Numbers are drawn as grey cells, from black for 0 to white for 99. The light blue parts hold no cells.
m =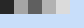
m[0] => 15
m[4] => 85
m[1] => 64

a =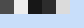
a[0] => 29
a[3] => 17
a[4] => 85
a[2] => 9

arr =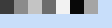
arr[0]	23
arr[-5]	76
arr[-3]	94

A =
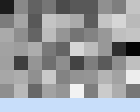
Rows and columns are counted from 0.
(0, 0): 11
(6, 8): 67
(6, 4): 58
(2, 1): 55
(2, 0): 66
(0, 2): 38
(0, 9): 76
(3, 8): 18
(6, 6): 49
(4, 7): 35
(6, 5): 94
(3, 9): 2
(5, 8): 63
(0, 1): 53
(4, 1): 24
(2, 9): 76
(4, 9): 74
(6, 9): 46
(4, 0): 62
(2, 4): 58
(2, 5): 45

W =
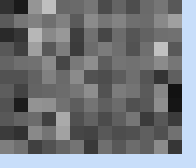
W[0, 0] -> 19
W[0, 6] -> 46
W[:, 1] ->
[10, 46, 21, 25, 43, 32, 26, 11, 39, 19, 43]
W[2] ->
[16, 21, 71, 53, 59, 24, 44, 27, 42, 33, 38, 43, 44]
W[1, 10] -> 42
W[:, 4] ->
[40, 50, 59, 49, 27, 41, 42, 44, 66, 63, 39]
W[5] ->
[32, 32, 38, 50, 41, 54, 32, 30, 36, 43, 33, 20, 37]
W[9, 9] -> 31
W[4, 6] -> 55
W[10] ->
[49, 43, 25, 32, 39, 45, 22, 43, 34, 42, 37, 54, 21]
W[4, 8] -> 45
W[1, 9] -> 43
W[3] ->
[34, 25, 62, 34, 49, 23, 42, 48, 43, 32, 43, 75, 34]
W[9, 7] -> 34
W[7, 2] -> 57
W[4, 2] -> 44
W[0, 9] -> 30
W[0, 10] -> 41
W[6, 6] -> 55
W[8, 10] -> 23
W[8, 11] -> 34
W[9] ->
[23, 19, 53, 45, 63, 27, 26, 34, 30, 31, 37, 31, 44]
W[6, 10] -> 35
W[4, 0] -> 39
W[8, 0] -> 34
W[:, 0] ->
[19, 35, 16, 34, 39, 32, 36, 32, 34, 23, 49]
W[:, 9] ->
[30, 43, 33, 32, 44, 43, 45, 31, 46, 31, 42]

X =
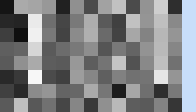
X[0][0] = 8
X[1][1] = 14
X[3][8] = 47
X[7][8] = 72
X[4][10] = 53
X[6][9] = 65
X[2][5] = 54
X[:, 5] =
[56, 47, 54, 47, 59, 61, 40, 52]
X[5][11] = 89
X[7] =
[35, 74, 34, 44, 27, 52, 22, 56, 72, 36, 35, 51, 21]
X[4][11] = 74
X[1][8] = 25
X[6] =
[25, 16, 54, 58, 39, 40, 66, 46, 11, 65, 43, 18, 47]
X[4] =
[35, 56, 66, 36, 35, 59, 36, 45, 76, 32, 53, 74, 44]
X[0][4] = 13
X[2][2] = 93
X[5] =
[16, 22, 96, 29, 25, 61, 52, 37, 50, 44, 45, 89, 58]
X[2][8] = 26
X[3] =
[37, 39, 83, 35, 42, 47, 55, 33, 47, 39, 57, 72, 52]
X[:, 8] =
[75, 25, 26, 47, 76, 50, 11, 72]
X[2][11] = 71
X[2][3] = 47
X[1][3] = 43

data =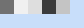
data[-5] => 44
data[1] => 93
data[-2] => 23

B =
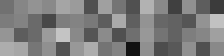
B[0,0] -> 44
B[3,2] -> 46
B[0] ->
[44, 52, 57, 53, 64, 60, 31, 62, 45, 31, 69, 53, 25, 56, 36, 23]
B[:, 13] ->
[56, 33, 49, 56]
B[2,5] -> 53
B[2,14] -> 52
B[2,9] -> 43
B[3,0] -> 67
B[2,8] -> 31
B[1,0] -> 48
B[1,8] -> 66
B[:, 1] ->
[52, 51, 36, 65]
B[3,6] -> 67

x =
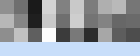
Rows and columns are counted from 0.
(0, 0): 56
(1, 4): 43
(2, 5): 47
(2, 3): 98
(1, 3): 78
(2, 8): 36
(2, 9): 30
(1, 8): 40
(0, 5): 78
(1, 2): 12

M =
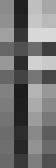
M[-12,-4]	54
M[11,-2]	49
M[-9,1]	31
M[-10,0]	62
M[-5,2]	66
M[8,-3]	13
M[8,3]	47
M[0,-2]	74
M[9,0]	42
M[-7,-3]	26
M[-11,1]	14
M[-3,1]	18
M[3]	[40, 31, 42, 24]
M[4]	[59, 17, 81, 78]

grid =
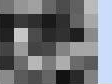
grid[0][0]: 45
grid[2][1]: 77
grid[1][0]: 10
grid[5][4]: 7
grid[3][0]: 26
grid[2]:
[13, 77, 29, 16, 19, 12, 53]
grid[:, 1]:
[58, 22, 77, 60, 42, 35]
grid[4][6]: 35
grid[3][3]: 28
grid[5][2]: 30
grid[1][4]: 18
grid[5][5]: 16
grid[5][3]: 39
